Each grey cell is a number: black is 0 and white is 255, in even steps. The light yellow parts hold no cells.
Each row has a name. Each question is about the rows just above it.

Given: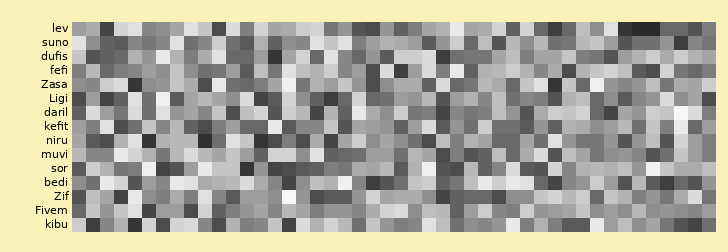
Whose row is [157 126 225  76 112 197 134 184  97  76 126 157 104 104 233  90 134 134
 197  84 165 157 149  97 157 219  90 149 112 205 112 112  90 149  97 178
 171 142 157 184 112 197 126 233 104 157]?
kefit
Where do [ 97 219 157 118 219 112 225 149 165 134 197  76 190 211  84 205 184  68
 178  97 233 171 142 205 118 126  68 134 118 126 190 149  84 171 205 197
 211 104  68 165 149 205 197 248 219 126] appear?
daril
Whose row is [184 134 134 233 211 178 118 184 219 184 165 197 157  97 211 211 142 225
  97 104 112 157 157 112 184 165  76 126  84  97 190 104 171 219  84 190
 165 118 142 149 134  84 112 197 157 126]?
muvi
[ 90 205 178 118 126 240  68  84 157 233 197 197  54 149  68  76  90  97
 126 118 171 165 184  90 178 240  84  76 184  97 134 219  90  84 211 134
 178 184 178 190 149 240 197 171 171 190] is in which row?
sor
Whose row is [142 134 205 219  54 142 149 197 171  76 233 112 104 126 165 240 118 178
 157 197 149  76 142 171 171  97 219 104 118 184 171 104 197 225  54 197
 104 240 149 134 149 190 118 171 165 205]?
Zasa

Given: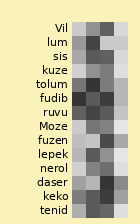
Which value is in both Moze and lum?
[202]
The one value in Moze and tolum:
[118]

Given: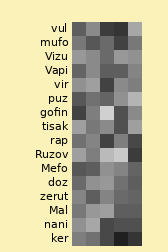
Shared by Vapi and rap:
[132]
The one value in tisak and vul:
[138]
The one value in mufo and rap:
[66]
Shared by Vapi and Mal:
[94]
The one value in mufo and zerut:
[106]
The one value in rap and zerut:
[132]
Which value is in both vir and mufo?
[66]

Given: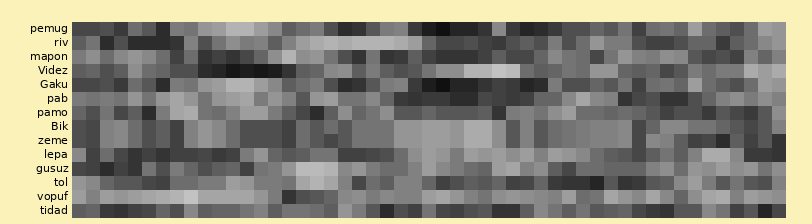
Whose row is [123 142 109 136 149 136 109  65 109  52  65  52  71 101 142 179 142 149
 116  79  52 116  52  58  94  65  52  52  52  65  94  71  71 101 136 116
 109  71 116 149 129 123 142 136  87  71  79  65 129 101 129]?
mapon
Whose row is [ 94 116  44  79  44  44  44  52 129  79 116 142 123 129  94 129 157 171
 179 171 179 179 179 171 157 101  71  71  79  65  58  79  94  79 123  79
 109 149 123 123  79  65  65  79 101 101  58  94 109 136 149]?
riv
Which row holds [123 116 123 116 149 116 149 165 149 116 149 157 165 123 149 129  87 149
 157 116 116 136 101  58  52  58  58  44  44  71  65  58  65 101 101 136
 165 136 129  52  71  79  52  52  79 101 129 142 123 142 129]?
pab
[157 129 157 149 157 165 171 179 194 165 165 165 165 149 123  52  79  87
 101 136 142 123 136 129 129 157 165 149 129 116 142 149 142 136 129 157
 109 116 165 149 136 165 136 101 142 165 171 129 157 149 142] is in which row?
vopuf

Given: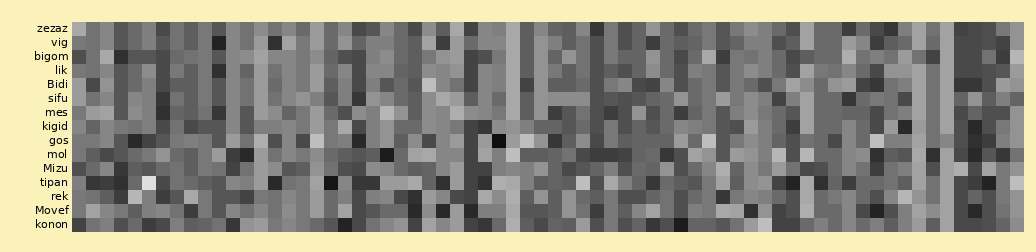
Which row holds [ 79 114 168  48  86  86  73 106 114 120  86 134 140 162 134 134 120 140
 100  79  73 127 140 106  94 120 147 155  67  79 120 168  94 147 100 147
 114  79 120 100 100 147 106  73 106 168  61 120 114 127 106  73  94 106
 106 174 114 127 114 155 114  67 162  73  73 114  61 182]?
bigom
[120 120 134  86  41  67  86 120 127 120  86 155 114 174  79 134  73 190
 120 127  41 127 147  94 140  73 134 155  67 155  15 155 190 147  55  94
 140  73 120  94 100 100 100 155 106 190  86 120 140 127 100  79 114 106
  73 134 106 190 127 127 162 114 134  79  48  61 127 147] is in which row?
gos
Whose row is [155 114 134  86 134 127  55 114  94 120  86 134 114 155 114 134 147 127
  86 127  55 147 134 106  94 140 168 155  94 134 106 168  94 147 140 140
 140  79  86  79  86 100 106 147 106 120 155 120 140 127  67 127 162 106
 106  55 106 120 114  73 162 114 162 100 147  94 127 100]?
sifu
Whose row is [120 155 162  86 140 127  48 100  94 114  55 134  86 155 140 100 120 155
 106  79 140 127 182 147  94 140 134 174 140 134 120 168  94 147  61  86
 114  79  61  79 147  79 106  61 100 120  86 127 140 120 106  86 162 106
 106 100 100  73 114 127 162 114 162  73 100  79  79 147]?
mes
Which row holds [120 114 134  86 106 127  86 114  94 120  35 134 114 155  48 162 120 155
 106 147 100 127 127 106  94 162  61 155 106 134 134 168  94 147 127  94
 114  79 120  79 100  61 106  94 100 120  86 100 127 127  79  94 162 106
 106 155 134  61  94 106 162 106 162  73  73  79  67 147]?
vig
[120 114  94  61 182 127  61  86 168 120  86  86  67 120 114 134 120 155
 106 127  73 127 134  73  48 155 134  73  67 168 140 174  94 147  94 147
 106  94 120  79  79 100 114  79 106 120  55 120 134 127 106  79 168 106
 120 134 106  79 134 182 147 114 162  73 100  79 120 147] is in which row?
rek

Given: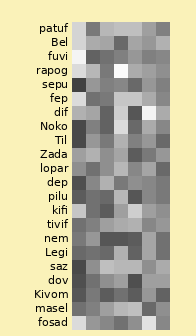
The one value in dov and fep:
[113]
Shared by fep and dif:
[171]
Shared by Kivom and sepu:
[151]
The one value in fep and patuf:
[121]

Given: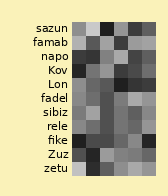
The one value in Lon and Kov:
[60]
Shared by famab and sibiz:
[162]
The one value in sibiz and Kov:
[116]
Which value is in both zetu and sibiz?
[95]

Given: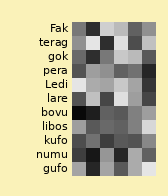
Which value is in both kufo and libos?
[89]
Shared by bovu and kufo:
[89]
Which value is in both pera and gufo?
[38]
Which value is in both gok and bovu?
[89]
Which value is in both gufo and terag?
[229]

